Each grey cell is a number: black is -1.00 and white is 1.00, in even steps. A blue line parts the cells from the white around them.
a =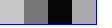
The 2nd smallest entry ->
-0.07
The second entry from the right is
-0.95
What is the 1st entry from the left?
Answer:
0.56

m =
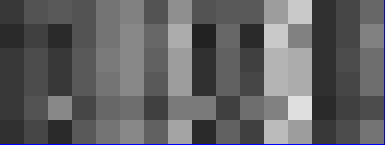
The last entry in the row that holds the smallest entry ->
0.01
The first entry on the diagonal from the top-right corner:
-0.19
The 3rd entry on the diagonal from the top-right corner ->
-0.62
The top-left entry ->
-0.56
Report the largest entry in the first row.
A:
0.58
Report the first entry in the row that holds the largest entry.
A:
-0.56
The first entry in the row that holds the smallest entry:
-0.67
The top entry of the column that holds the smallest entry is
-0.35
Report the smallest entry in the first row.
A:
-0.62
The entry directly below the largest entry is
0.23
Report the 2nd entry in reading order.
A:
-0.35
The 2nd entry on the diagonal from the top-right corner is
-0.45
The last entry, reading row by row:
-0.09
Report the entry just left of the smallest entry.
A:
0.35
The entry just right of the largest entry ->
-0.67
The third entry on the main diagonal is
-0.56
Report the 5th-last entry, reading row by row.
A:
0.47
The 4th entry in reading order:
-0.35
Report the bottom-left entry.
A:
-0.62
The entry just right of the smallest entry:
-0.19
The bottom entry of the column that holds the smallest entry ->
-0.67
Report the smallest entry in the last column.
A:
-0.40
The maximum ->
0.75

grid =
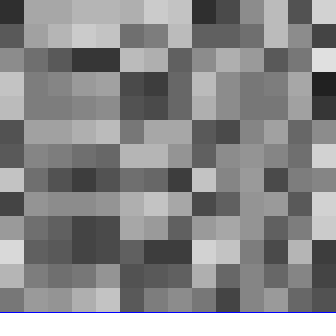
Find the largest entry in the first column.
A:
0.70
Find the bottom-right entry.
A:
-0.36
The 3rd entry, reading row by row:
0.31
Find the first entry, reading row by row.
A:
-0.63
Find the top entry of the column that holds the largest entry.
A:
0.65
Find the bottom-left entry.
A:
-0.07
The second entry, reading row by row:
0.31
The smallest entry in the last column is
-0.74
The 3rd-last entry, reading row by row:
0.21
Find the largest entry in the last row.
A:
0.53
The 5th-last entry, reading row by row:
-0.47
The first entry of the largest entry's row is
0.10
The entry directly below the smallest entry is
-0.58
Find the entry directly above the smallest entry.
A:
0.76
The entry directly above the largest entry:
-0.47
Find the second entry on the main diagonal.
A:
0.26
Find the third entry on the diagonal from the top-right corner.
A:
-0.30
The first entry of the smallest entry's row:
0.53
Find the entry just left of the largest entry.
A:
-0.07

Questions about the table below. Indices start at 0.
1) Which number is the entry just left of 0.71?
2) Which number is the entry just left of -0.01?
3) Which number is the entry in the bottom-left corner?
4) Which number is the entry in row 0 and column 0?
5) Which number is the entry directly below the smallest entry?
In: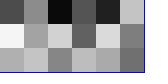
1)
-0.24
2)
0.71
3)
0.38
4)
-0.40
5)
0.65

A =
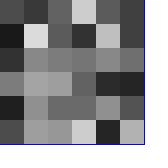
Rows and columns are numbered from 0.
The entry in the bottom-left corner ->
-0.40
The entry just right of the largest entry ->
-0.29
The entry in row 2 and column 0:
-0.61
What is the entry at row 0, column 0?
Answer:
-0.40
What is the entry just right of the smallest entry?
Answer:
0.72
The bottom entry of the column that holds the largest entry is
0.24
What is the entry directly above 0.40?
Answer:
-0.35
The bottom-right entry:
0.40
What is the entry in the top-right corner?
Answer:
-0.50
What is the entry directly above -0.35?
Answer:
-0.71
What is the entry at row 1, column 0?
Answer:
-0.81

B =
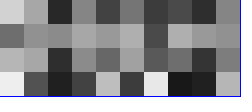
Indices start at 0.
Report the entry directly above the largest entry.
0.43
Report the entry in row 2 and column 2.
-0.64
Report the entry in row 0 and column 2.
-0.69
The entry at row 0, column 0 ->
0.65
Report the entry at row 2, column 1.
0.31
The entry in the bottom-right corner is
0.43
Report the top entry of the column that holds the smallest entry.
-0.42
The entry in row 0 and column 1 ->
0.31
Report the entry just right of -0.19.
0.26
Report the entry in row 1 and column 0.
-0.14
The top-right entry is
0.04
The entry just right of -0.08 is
-0.53

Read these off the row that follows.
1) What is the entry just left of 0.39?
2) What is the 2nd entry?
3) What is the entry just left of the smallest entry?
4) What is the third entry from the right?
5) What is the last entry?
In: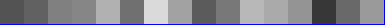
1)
0.05
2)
-0.24
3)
0.16
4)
-0.57
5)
0.21

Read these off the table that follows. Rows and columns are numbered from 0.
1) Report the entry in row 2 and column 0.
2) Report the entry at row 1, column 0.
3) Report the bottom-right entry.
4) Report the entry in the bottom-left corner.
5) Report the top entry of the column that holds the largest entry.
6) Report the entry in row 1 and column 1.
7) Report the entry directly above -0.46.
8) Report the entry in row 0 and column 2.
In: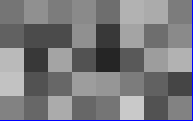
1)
0.46
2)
-0.24
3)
0.02
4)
0.02
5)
0.40
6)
-0.41
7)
0.40
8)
-0.03
